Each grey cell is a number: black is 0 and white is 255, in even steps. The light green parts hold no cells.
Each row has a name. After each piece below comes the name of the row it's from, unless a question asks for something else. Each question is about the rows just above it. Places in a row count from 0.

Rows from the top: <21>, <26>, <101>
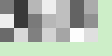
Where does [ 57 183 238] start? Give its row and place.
<21>, 1
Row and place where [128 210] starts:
<101>, 2
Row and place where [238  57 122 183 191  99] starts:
<26>, 0
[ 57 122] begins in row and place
<26>, 1
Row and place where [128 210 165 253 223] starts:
<101>, 2
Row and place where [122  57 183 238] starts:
<21>, 0

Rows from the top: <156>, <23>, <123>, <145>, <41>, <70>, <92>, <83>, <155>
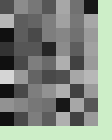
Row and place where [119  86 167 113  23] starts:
<156>, 2
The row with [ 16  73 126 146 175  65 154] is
<92>
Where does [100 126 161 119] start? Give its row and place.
<23>, 2
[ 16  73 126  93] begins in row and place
<155>, 0

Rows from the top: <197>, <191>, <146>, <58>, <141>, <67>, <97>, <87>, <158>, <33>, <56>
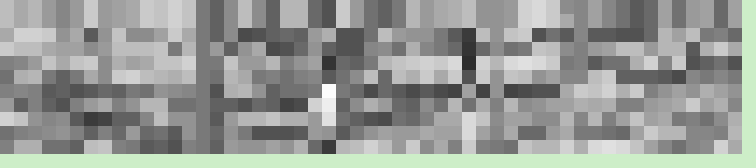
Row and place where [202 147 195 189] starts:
<67>, 34
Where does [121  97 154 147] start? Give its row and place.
<56>, 14
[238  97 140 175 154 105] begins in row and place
<87>, 23
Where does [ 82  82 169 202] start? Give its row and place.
<97>, 38
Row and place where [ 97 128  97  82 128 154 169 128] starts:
<87>, 1
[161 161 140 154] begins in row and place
<58>, 4
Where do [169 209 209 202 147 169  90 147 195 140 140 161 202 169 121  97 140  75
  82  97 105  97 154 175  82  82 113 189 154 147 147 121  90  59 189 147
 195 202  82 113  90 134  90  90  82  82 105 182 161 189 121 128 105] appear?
<146>

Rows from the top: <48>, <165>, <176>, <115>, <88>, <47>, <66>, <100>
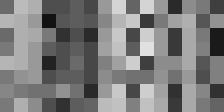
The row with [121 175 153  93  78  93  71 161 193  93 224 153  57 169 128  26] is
<115>
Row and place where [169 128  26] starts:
<115>, 13
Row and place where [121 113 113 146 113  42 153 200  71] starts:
<66>, 1
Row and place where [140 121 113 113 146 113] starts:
<47>, 7
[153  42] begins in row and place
<48>, 11

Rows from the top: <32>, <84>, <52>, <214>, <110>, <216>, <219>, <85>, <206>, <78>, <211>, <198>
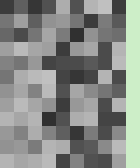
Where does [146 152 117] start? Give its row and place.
<84>, 3
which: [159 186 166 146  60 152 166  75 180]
<85>
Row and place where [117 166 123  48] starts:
<52>, 2
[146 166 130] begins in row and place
<219>, 0

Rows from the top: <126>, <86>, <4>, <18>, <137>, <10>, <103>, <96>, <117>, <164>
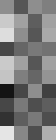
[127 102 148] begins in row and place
<10>, 1
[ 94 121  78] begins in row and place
<117>, 1
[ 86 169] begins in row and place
<4>, 2
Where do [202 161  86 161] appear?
<137>
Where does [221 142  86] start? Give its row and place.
<4>, 0
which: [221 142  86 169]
<4>

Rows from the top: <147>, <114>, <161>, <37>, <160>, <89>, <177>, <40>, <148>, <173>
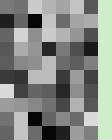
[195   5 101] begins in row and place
<148>, 1
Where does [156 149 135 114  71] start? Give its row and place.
<40>, 0
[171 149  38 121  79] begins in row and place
<37>, 1
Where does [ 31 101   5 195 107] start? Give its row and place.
<114>, 0

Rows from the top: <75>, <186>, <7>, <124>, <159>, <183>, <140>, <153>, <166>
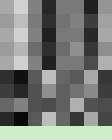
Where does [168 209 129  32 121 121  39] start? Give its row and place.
<7>, 0
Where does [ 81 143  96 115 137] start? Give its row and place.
<140>, 2
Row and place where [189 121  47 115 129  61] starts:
<186>, 1
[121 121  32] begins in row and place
<75>, 4
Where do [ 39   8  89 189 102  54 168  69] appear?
<166>
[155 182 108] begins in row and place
<124>, 0
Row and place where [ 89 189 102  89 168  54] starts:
<183>, 2

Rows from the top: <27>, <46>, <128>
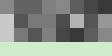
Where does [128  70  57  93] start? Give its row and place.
<128>, 3
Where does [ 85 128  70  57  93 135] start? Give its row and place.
<128>, 2
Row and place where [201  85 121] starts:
<46>, 0
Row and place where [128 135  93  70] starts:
<27>, 3
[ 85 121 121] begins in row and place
<46>, 1
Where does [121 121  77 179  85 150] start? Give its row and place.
<46>, 2
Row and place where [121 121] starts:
<46>, 2

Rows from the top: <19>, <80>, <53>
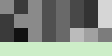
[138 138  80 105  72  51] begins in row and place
<80>, 1
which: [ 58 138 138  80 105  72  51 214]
<80>
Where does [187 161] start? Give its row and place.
<53>, 5

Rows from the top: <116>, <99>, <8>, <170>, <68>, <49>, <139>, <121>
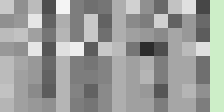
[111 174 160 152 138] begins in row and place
<8>, 7
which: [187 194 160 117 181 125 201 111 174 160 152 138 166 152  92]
<8>
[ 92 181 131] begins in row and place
<139>, 3
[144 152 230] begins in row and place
<99>, 0

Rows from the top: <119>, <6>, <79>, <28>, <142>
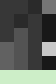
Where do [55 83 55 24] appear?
<79>
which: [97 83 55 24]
<142>
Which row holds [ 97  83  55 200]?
<28>
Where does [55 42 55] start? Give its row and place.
<6>, 0

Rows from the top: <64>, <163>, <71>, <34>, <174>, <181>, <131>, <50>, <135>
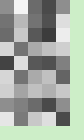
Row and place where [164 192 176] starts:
<131>, 1
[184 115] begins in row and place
<163>, 1
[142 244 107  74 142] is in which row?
<64>
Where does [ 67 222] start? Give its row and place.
<174>, 0

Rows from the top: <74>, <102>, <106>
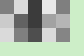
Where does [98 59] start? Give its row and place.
<102>, 1
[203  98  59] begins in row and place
<102>, 0
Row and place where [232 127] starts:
<74>, 3
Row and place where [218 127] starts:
<106>, 0

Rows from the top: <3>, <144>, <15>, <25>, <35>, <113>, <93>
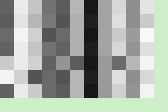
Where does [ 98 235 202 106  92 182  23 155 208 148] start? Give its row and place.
<93>, 0
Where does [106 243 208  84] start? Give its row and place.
<15>, 0
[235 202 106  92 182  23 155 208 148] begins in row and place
<93>, 1
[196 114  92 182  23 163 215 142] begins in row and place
<3>, 2
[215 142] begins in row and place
<3>, 8

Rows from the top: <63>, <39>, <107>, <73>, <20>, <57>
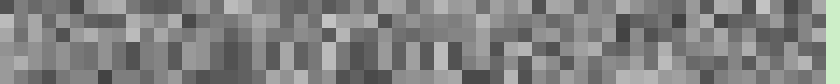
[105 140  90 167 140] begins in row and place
<20>, 35
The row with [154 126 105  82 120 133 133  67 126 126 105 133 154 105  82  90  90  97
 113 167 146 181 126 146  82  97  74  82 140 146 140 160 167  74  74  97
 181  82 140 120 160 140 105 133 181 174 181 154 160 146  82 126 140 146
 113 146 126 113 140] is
<57>
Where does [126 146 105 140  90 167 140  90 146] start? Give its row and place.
<20>, 33
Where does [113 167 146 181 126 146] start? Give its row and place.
<57>, 18

